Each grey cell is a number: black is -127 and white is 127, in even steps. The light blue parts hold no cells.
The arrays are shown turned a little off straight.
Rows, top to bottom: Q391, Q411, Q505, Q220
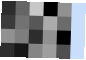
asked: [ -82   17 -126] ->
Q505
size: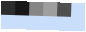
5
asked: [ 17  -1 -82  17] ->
Q505
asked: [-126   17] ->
Q391

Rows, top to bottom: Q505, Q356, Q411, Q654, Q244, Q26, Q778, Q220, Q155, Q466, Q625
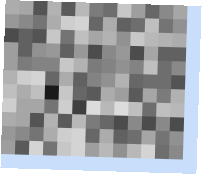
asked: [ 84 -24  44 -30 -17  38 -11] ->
Q466
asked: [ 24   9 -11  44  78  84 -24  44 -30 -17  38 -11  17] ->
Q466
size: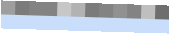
12

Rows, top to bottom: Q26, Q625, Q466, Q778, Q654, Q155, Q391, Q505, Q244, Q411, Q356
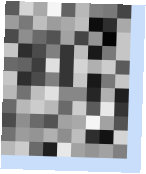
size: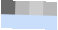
4
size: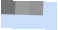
3
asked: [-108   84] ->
Q411
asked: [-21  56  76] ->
Q505

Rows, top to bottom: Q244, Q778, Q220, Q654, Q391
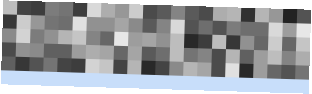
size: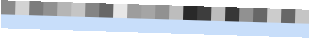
22
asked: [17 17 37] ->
Q778

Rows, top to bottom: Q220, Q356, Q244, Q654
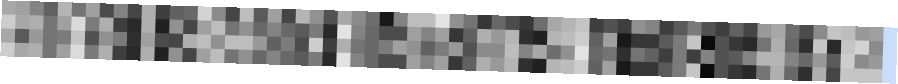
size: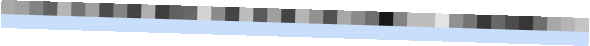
42
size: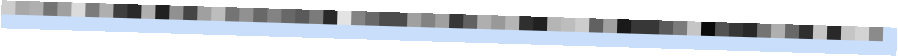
63
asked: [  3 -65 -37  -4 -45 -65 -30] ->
Q220
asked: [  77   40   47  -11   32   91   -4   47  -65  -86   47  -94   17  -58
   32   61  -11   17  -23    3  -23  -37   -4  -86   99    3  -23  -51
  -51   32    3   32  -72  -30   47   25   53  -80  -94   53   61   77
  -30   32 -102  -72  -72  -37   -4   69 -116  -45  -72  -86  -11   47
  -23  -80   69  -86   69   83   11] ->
Q356

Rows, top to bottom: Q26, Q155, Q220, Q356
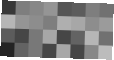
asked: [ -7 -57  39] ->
Q356
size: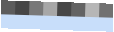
8
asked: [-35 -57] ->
Q220
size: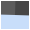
2

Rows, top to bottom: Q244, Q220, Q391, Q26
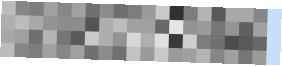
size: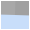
2
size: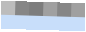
6
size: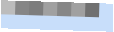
7
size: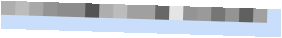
19
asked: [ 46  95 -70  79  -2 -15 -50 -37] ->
Q391
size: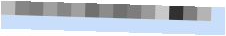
15

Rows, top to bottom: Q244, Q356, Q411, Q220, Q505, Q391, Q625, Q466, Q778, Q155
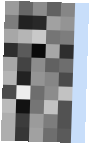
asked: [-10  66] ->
Q466
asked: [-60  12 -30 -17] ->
Q505

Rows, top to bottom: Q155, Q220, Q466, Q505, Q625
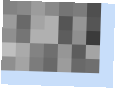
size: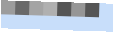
7
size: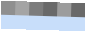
6

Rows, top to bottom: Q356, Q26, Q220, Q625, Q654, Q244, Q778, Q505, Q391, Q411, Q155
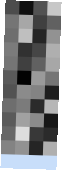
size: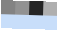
4
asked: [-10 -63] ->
Q654

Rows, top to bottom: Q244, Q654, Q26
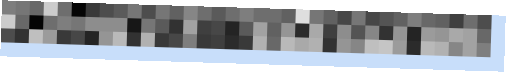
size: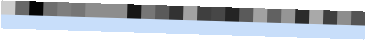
26
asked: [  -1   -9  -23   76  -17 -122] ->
Q244
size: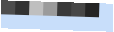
7
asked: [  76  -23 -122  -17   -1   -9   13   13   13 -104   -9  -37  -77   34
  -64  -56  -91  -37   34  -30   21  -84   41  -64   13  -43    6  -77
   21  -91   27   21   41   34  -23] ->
Q654
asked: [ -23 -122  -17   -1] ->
Q654
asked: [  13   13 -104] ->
Q654

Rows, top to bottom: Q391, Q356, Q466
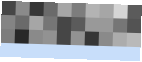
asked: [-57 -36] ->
Q356
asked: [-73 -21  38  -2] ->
Q391
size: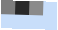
3
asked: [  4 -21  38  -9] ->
Q356
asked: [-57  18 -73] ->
Q466
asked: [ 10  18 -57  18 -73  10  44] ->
Q466

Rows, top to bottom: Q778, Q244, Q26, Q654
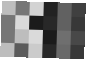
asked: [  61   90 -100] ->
Q26
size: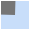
1
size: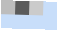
3
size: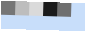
5
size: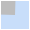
1
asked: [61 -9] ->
Q778

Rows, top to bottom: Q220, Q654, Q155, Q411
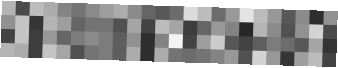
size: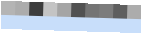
10
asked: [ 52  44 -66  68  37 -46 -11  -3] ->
Q411
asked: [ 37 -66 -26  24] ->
Q654
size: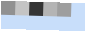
5
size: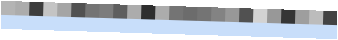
24

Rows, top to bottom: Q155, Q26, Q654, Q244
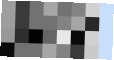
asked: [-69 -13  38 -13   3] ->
Q155
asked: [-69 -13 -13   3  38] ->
Q26
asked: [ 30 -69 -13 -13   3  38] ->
Q26
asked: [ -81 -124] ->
Q654
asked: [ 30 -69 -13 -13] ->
Q26
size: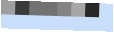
7

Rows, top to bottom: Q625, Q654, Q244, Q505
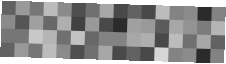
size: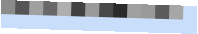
13
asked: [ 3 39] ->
Q244
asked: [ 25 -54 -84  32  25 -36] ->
Q654
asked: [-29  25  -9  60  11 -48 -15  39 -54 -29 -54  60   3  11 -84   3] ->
Q625
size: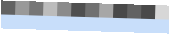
12
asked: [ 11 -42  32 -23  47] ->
Q654
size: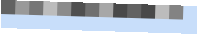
13

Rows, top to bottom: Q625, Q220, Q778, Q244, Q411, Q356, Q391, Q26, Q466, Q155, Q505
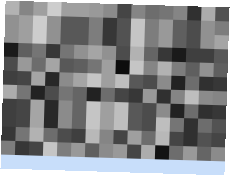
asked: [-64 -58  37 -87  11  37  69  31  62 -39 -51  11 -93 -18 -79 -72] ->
Q356
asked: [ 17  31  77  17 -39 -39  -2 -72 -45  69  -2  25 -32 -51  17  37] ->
Q778

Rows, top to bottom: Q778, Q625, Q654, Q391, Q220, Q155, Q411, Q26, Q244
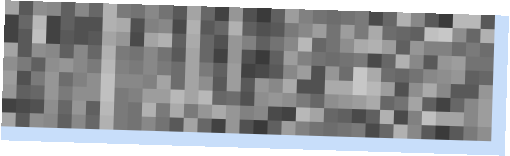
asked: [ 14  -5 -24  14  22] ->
Q411
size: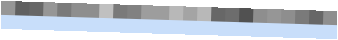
24
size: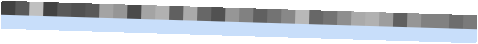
34
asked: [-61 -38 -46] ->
Q654
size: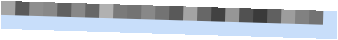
23

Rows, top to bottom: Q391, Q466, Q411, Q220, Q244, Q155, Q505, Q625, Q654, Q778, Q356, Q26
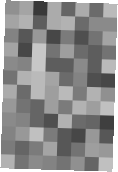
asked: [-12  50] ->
Q155
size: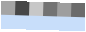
6
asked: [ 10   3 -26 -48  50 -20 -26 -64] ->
Q654
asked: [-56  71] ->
Q220
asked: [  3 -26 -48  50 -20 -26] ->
Q654

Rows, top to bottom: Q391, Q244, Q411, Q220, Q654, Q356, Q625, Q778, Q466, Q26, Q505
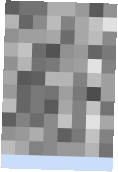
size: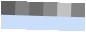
6
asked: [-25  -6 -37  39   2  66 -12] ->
Q778
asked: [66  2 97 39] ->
Q466

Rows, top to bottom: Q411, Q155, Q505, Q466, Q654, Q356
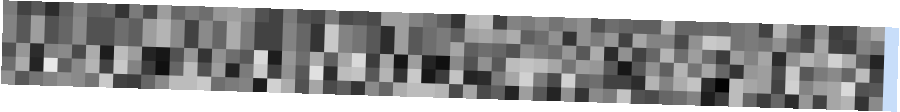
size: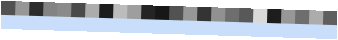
24
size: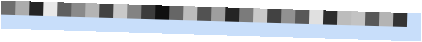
29
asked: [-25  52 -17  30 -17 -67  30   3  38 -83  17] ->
Q505
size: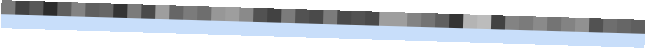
46
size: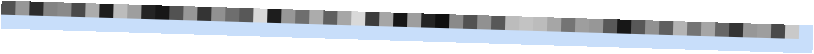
57

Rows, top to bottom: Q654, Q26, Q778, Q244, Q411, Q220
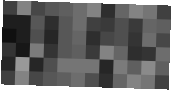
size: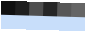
6
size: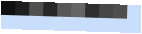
9
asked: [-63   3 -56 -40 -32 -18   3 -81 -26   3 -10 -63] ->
Q654

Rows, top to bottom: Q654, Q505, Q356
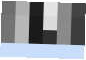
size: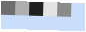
5
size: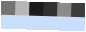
6
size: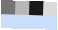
4

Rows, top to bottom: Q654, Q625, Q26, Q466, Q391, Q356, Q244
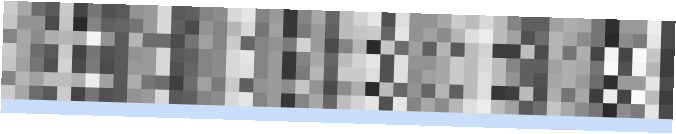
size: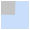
1
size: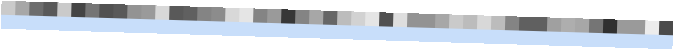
48
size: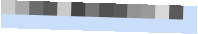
13

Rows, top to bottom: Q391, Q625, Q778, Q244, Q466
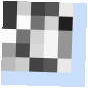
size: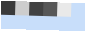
5
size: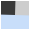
2
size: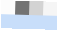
4
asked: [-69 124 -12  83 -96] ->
Q625
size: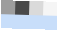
4

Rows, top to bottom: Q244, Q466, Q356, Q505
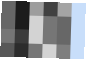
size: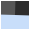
2
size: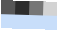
4
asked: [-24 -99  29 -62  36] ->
Q244
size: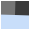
2
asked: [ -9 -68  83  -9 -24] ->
Q356

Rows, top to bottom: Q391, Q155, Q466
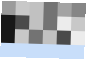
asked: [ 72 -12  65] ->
Q466
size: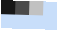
3
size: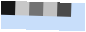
5
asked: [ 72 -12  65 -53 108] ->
Q466
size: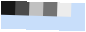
5
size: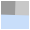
2

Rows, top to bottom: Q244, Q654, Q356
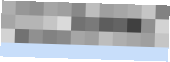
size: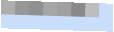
7
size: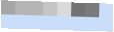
7
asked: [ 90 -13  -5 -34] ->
Q654
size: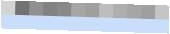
12
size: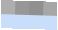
4
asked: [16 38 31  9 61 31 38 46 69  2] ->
Q244
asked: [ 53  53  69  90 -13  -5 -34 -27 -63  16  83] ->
Q654

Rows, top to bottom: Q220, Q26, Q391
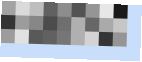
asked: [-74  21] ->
Q391
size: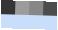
4
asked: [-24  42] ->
Q26

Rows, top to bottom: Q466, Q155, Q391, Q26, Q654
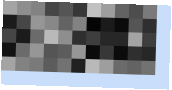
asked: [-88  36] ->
Q391
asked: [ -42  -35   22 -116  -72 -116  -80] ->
Q26
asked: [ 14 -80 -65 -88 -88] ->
Q391
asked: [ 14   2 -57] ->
Q466
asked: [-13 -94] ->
Q654

